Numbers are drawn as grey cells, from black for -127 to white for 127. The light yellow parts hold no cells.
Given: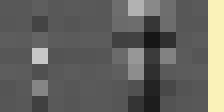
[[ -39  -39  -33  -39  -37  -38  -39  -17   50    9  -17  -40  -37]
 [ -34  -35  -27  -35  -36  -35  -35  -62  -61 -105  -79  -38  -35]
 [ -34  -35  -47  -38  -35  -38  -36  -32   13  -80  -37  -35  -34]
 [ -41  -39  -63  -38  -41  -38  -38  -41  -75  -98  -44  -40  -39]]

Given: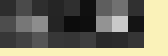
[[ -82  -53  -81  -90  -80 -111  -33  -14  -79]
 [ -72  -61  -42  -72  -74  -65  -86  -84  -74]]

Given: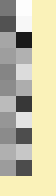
[[  -8  125]
 [  38 -101]
 [   5   92]
 [  59  -72]
 [  11  -50]
 [  28  -51]]

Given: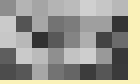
[[ 13  52  37  52  59  80  70  56]
 [ 71  56 -78 -39   4  46 -60 -20]
 [-51 -40  39 -12 -26 -67 -41 -69]]

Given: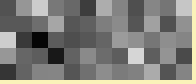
[[ -45   22   76   -7  -23  -66   45    4  -48    6  -10   70]
 [  77  -70 -121  -35  -49  -40  -26   27   16   -9   14    5]
 [ -74  -28    4    5  -42  -15   13   -4    1   43  -43    4]]

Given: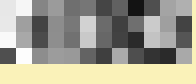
[[ 103  118    5   27  -16   -9  -58  -30 -108  -48   36   48]
 [ 121   40  -52   14  -14   73  -24  -61  -85   67   46  -42]]
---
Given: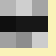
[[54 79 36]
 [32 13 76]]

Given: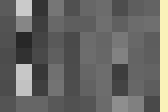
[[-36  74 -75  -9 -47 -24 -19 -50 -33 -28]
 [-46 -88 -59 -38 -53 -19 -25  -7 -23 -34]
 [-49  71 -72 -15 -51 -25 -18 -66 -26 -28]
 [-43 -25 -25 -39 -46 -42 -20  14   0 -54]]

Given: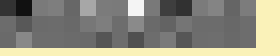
[[ -76 -110   -5   -1  -24   39   -4   -5  116   -6  -65  -78   -4    4
   -26   -3]
 [ -21    8  -18  -18  -20  -21  -42  -18  -47  -18   -5  -41  -18  -17
   -22  -18]]

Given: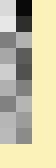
[[  89 -118]
 [  -1   50]
 [  78  -47]
 [   1   52]
 [  57   11]]

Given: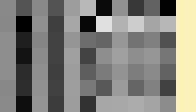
[[   9  -43    9  -44   29   56 -117   17  -71  -29 -125]
 [  14  -96    5  -61   21  -18  -26   23  -12    0  -46]
 [  14  -83   15  -64   29  -33   -4   19   -2   10  -29]
 [  10 -113   20  -67   29  -77   39   40   44   36   12]]

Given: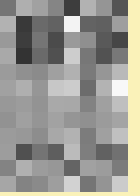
[[-10  47  33   5 -66  50  21 -43]
 [ 25 -66 -10 -52  26  15 -38 -57]
 [ 27  16  11  32  49  -5  22  57]
 [ 24  28  19  41  40   2  32  63]
 [ 27  24  13  40  50  -3  32  64]
 [  3  48  28  23 -27  33  28  -4]]
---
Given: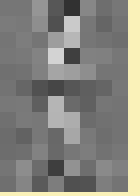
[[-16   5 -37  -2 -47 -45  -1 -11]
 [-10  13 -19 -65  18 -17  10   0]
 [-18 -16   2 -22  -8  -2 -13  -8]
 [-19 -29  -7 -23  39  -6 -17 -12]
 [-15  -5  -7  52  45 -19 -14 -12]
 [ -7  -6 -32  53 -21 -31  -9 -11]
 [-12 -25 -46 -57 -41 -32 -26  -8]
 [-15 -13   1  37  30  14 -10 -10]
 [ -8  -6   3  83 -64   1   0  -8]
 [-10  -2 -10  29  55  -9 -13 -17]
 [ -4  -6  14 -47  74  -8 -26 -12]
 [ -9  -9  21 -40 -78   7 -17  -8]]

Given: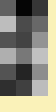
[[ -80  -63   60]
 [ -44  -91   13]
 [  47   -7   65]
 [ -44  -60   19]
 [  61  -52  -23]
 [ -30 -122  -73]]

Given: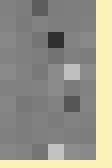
[[  7   3 -10  66  13   9]
 [  0  -2   0   1  -1  -2]
 [  3  -2   1  -3   2   0]
 [  6  -7  -3   2 -41   4]
 [  1   1   2  11  -4   2]
 [ 10   2  -6  11  63  11]
 [  3   0  -1 -12   0  -2]
 [  8   0 -10 -79   3   9]
 [  3  -4   2  -1  -1   0]
 [  1  -2 -34  -2  -1  -1]]

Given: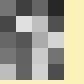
[[ 61 -28  81 -50]
 [ -9 -29  74 -12]
 [-24 -41  43  84]
 [-56  96  63 -47]
 [-10 -64 -26 -88]]

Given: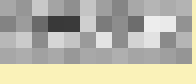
[[ 39  45  33  41  24  40  37  47  37  40  31  21]
 [ 56  75  12  86  68  26  99  13  83  98  10  53]
 [  3  28 -21 -70 -69  79  -4  13 -18 109 106  18]
 [ 39  22  72  36  15  68  31   5  40  53  44  51]]

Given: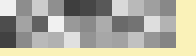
[[-62  10  57  49  96  20  39  34  65  22   4]
 [-50  35 -30 113  25  10  44 -21 -12  94  51]
 [112  13  76  15 -65 -57 -39  89  57  31   8]]

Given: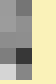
[[ 85   6]
 [ -1 -72]
 [ 13  14]
 [ 28  16]
 [ 27 -10]]

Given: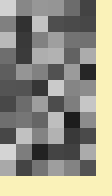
[[ 41 -59 -11  30   3 -45]
 [ 84  -2 -93 -59 -62  43]
 [-56  65   3  50 -70 -53]
 [-16  -9 -26  62 -98  12]
 [-55 -19  30 -51  -1  70]
 [-43 -44 -73  74   5  12]
 [-33  21   1 -46  27 -89]
 [-17 -68  46  50 -29  44]
 [ 57 -70   1  31 -12 -14]
 [  0 -78  67 -49 -53 -56]
 [ 82   7  23  21 -19 -60]]

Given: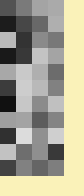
[[ -61    1  -26   -1]
 [  66  -17   15  -70]
 [ -79   92   16   79]
 [  31   35  -35    4]
 [-110   71   11   64]
 [ -67   77   57    1]
 [  40   73   47  -19]
 [-102  -71   67   36]
 [  58  -76   10   -7]
 [ -99  -56  -23   47]
 [ -44   -5   36   42]]
